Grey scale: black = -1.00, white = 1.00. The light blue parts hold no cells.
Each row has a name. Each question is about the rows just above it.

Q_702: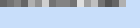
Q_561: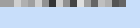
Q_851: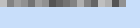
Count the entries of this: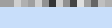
16
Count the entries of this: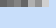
7
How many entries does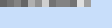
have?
13
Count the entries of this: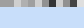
12

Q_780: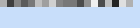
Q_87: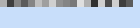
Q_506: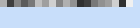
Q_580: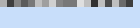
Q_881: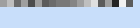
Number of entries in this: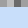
4
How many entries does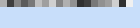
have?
19

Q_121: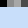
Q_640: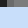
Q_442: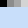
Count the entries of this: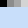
4
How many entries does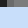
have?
4
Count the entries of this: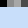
4
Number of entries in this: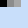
3
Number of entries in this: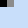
2
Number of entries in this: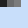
3
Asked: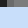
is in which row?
Q_640

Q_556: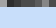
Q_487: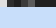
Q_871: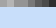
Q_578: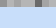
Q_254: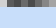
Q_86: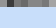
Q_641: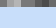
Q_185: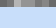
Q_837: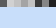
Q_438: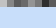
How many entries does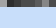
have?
8
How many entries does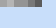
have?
6
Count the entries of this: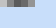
5
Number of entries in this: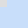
1
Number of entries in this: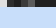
8

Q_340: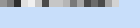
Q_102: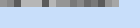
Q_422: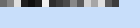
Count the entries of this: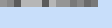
14
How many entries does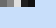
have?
5
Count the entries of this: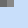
2

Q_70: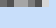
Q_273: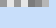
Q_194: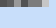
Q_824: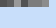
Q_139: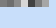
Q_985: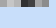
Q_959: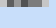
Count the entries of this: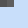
2
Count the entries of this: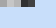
5
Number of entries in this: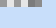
6
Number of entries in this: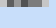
7
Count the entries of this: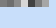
7
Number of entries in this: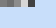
5
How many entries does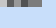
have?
6

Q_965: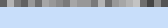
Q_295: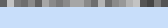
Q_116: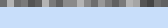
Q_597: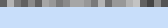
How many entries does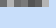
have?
7
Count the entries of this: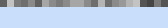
24

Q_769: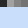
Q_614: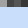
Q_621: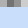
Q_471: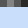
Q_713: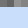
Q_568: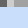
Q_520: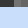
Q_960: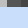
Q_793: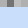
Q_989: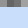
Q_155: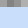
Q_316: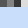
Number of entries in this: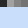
4
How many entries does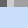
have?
4
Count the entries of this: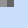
2

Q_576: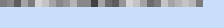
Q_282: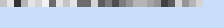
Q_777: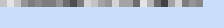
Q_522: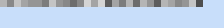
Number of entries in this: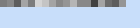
18
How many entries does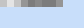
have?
9
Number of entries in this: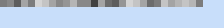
29
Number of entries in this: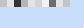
10
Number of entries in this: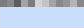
12
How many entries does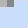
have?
2

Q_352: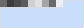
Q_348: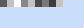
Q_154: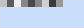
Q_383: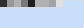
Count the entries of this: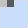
2
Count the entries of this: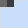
2
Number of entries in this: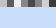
8
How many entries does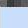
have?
4

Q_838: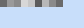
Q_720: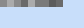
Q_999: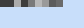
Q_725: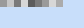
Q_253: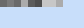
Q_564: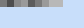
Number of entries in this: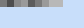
9
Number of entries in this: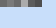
6
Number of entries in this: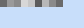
9
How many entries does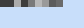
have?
9

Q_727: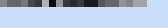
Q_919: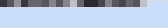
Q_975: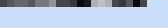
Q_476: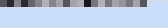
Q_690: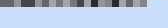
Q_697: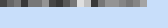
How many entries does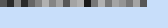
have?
21
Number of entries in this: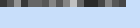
18

